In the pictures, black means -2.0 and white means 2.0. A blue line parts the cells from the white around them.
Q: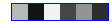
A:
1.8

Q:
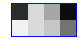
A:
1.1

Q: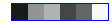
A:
0.8

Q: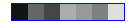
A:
-0.9

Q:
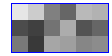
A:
0.6

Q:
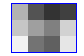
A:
-0.5

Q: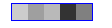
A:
0.9
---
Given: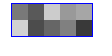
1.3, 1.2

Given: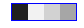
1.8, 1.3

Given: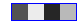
1.7, 0.9

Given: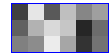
1.7, 1.6

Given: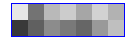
1.6, 1.3

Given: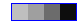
1.0, 0.5

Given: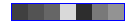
1.4, 0.3
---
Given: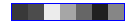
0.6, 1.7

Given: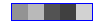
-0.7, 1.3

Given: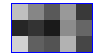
-1.6, 1.3

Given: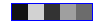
-1.2, 1.3

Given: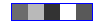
-1.2, 2.0

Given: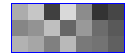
-0.4, 1.4

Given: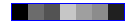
1.1, 1.1

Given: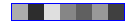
0.1, 1.5
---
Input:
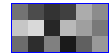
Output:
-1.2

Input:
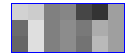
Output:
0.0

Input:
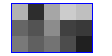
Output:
0.6

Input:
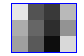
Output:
-1.1

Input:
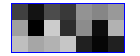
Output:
-0.8

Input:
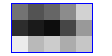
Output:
-0.4

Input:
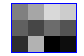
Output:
1.4

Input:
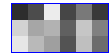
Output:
1.7
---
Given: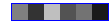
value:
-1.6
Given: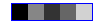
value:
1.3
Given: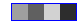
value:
-1.3
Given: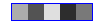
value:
-0.1
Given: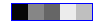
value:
1.0
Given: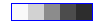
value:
-1.3
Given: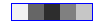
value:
1.1
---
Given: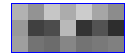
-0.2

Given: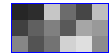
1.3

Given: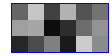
-1.6

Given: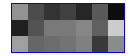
0.0

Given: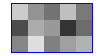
0.0

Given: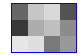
1.5

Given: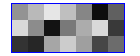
0.5

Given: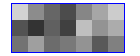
0.3

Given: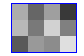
0.4

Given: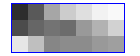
0.2
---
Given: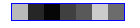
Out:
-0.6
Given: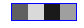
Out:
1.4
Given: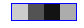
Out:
-0.7
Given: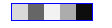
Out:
1.8
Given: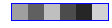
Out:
-0.8
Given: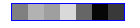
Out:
-0.4
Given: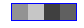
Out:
1.1
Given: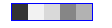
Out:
1.4
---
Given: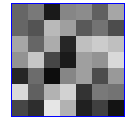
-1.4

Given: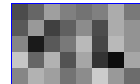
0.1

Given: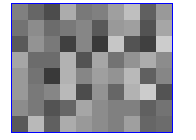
0.4

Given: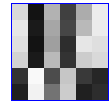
1.3

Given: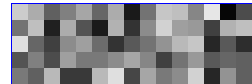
1.5
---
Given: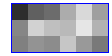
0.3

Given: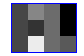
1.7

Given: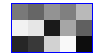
-1.1

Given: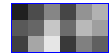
0.6

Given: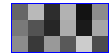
-1.1

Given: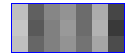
-0.4

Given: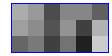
-0.1

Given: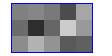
0.8
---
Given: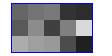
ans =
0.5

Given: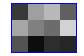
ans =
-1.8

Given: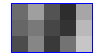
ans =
0.1

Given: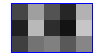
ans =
-0.2

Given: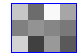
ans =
-1.0

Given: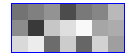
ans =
1.7

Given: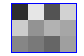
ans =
-0.1
